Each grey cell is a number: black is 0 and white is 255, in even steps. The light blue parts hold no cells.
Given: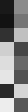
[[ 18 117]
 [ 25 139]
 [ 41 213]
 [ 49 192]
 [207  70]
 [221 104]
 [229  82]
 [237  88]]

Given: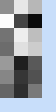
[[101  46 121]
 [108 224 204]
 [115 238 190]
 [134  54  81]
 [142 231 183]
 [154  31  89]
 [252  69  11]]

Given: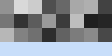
[[118  51  92 154  59 190  31  37]
 [146 217 204  79 104 168 175  66]
 [183 130 112  45  98 124 138  72]]

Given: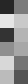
[[ 38 123]
 [ 51 180]
 [143 167]
 [187  84]
 [216 116]
 [229 201]]

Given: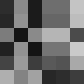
[[ 33 146  20 117 117 202]
 [ 39 146  27 102 102 189]
 [ 45 138  27 110 110 196]
 [ 68 154  61  89  83 169]
 [124  20 138 181 181  75]
 [175 131 162  39  45  61]]

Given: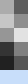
[[ 33  86]
 [ 52 128]
 [150 226]
 [172  93]
 [198 142]]

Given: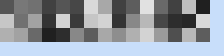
[[ 85 120 113  65  85  71 217 168  65  93 225 105  65 191  32]
 [176 162 105  32  45 136  93 168 142 176 211 155  79 184  93]
 [198 113 162  52 211  58 198 211  52 136 184  71  45  39 217]]
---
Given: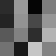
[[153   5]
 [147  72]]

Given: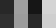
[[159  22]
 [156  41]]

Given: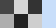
[[214  51]
 [ 34 206]]

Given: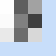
[[ 94 162]
 [128  63]]

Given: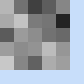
[[113  64]
 [195 123]]

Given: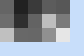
[[33 58]
 [47 99]]
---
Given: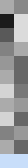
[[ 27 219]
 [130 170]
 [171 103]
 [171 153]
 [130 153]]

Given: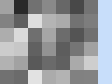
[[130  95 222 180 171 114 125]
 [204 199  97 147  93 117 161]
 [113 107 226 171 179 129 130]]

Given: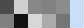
[[128  18 215 171 118]]

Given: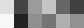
[[247  35 143 117 175 145]]

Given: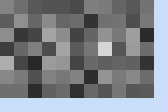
[[ 93 143 103 138 102 108  51 112 115  78 120]
 [ 62 103 128  77 163  90 118 213  86 155 109]
 [135 122  81 130 120 130  45 147 122 136 108]]

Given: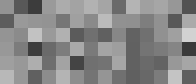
[[ 93 153 149 147 118 160 138 187 145 144 126 145  88 170]
 [152 124  61 106 125 169 122 164 158  97 116 123 133  58]
 [184 151  96 140 180 141 116 149 112  96 104 124 196  95]]
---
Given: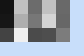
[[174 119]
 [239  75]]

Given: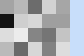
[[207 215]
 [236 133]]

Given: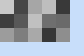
[[ 88 192]
 [126 169]]

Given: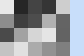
[[ 62  77]
 [162 214]]

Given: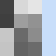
[[158 146]
 [106 140]]

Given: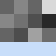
[[113  79]
 [ 77 161]]

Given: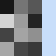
[[156  36]
 [164 144]]

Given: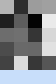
[[ 93   3]
 [112  53]]

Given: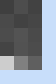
[[66 70]
 [83 74]]
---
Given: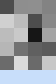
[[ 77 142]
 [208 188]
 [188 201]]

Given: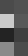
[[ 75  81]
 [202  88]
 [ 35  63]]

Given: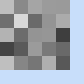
[[190 137]
 [111 216]
 [179 108]]

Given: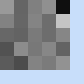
[[153 101]
 [130 102]
 [103  99]]

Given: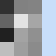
[[ 49 129]
 [100 227]
 [ 32 163]]

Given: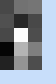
[[ 72 114]
 [ 80  40]
 [ 72 253]]
